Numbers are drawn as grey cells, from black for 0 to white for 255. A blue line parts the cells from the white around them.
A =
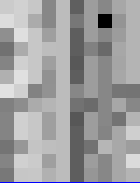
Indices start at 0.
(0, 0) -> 203
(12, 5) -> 94
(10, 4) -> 188
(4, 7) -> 135
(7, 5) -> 114
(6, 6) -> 157
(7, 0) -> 128
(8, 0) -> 132
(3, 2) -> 199
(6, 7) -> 135
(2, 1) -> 223
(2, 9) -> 180
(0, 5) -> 95
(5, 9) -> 180
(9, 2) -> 199
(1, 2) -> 171
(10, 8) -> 168
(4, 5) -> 88
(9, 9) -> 207
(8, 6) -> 157
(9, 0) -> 132
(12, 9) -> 180
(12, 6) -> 150
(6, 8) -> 117
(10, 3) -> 190
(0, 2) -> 199
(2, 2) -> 199
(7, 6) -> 107
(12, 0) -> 120
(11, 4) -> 188
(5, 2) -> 199
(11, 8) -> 167
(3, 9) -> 180
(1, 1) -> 208

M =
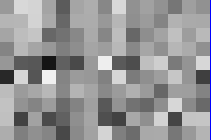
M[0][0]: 153
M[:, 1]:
[216, 182, 189, 184, 90, 214, 155, 147, 66, 127]
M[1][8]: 182
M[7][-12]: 156
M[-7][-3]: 182
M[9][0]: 173
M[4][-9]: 153
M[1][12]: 178
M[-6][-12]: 21
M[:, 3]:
[164, 169, 103, 152, 21, 241, 184, 156, 75, 133]
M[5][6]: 152
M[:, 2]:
[212, 211, 197, 165, 87, 85, 167, 132, 162, 144]
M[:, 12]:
[118, 178, 192, 182, 122, 198, 159, 215, 69, 119]
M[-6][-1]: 215
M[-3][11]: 142
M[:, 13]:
[159, 170, 157, 171, 148, 149, 158, 138, 196, 153]
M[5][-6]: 123
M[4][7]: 238
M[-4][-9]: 165
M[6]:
[188, 155, 167, 184, 135, 180, 165, 137, 155, 176, 154, 103, 159, 158, 131]
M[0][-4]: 146
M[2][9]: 103
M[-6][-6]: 77
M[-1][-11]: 72
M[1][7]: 152
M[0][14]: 145
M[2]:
[165, 189, 197, 103, 114, 136, 170, 134, 189, 103, 142, 163, 192, 157, 185]
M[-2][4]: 97
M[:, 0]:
[153, 181, 165, 132, 151, 40, 188, 194, 192, 173]
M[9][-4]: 170
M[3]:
[132, 184, 165, 152, 127, 142, 165, 157, 184, 136, 166, 144, 182, 171, 144]

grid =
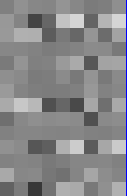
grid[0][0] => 128
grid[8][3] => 139
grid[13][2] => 56
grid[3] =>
[135, 134, 130, 124, 127, 131, 139, 138, 121]
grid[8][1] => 136
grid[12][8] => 133
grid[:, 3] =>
[133, 102, 92, 124, 130, 125, 124, 80, 139, 132, 95, 121, 119, 114]
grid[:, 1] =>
[145, 132, 176, 134, 148, 138, 132, 199, 136, 134, 139, 133, 135, 123]
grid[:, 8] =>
[143, 213, 163, 121, 165, 138, 135, 169, 141, 133, 202, 129, 133, 177]
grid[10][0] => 145
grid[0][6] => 123
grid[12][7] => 141
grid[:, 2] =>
[135, 68, 175, 130, 128, 123, 126, 184, 143, 134, 86, 131, 137, 56]
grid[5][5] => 121
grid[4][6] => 87
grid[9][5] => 134
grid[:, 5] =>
[135, 213, 103, 131, 170, 121, 128, 73, 139, 134, 204, 134, 133, 170]
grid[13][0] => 98
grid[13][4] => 175
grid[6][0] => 154
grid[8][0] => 111
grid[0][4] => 148
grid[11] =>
[130, 133, 131, 121, 126, 134, 134, 135, 129]
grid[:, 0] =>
[128, 152, 153, 135, 122, 143, 154, 170, 111, 129, 145, 130, 169, 98]

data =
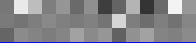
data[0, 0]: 119
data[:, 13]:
[151, 134, 139]
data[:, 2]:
[189, 126, 132]
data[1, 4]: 128
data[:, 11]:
[106, 127, 132]
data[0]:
[119, 233, 189, 126, 149, 106, 143, 62, 100, 180, 52, 106, 243, 151]
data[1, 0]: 122
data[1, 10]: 109
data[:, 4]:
[149, 128, 133]
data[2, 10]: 162

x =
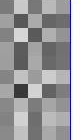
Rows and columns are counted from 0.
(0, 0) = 122
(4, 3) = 105
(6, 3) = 99
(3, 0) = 160
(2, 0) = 130
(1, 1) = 88
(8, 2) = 110
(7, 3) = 166
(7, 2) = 124
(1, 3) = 102
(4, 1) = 90
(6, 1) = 56
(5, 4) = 181
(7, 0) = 136
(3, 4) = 113
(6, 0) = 167

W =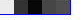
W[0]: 236
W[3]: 70
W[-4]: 51

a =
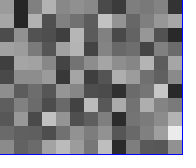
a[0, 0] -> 155
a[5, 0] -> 73
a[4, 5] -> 115
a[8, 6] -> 94
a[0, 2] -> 128
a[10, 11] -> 87
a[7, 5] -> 66
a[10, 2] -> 107
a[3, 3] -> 85
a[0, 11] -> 131
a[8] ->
[87, 152, 74, 193, 148, 79, 94, 127, 44, 116, 123, 140, 179]
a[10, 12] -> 145
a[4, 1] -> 165
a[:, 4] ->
[136, 129, 63, 161, 68, 56, 149, 105, 148, 113, 187]
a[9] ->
[106, 96, 95, 78, 113, 146, 125, 146, 86, 105, 128, 159, 235]
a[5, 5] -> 165
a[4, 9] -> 134
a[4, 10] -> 180
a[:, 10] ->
[121, 127, 151, 69, 180, 112, 117, 174, 123, 128, 89]
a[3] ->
[161, 156, 122, 85, 161, 180, 68, 132, 104, 110, 69, 128, 107]
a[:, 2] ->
[128, 178, 82, 122, 162, 141, 109, 107, 74, 95, 107]
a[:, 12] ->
[51, 167, 41, 107, 166, 138, 41, 122, 179, 235, 145]
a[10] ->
[139, 98, 107, 163, 187, 156, 119, 190, 43, 126, 89, 87, 145]
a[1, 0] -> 166
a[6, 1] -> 92
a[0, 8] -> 59
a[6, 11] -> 199
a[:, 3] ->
[178, 80, 78, 85, 136, 155, 86, 76, 193, 78, 163]
